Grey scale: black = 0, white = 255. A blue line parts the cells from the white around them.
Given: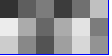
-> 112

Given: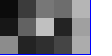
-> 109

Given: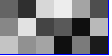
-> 164

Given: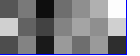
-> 176

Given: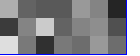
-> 132

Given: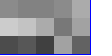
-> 139

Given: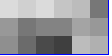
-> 188
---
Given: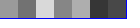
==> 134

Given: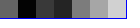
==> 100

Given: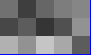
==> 113

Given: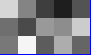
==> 120

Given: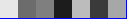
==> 127

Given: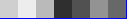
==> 147

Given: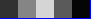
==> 90

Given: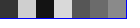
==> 107

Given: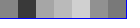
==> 145
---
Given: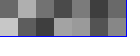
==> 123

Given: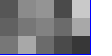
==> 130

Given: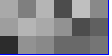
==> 146

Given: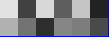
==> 94

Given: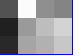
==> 154

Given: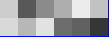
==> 174

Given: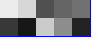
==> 80

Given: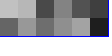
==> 131

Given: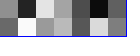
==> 77

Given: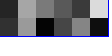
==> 89
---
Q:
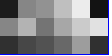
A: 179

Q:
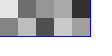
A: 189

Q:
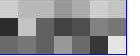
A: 195

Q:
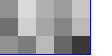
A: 207

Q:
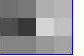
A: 56

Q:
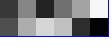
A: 173

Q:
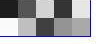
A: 191
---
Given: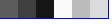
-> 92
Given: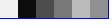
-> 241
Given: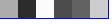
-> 172
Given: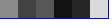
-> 138
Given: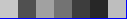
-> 199
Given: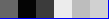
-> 102
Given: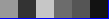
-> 153
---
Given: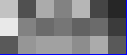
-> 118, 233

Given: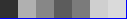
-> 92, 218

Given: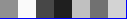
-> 31, 250

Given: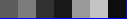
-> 25, 196

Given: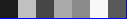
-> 170, 248

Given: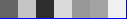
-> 218, 241
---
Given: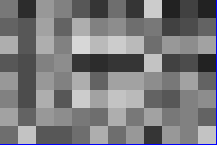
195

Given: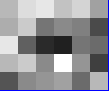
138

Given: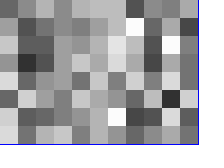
115

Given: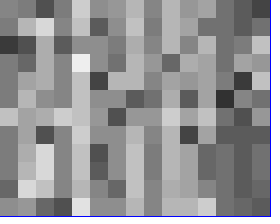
151

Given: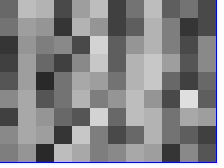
149

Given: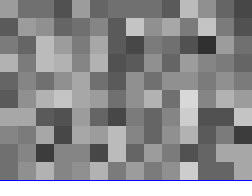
144
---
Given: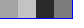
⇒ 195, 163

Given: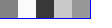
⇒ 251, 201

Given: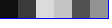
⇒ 219, 196

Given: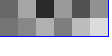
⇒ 220, 188

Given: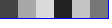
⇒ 218, 196

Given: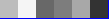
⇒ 245, 188
